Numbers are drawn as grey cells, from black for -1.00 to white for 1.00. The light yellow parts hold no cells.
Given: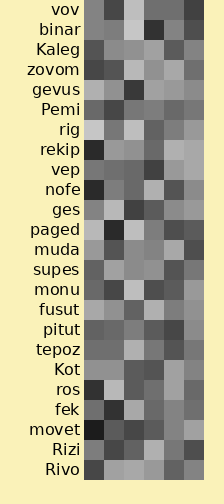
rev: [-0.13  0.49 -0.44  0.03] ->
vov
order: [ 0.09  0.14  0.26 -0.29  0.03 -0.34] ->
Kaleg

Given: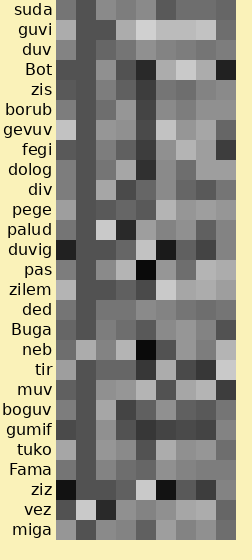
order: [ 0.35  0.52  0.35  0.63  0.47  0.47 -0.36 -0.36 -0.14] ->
guvi
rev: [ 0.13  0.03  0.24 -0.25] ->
miga
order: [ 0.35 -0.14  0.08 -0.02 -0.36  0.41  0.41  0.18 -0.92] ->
pas
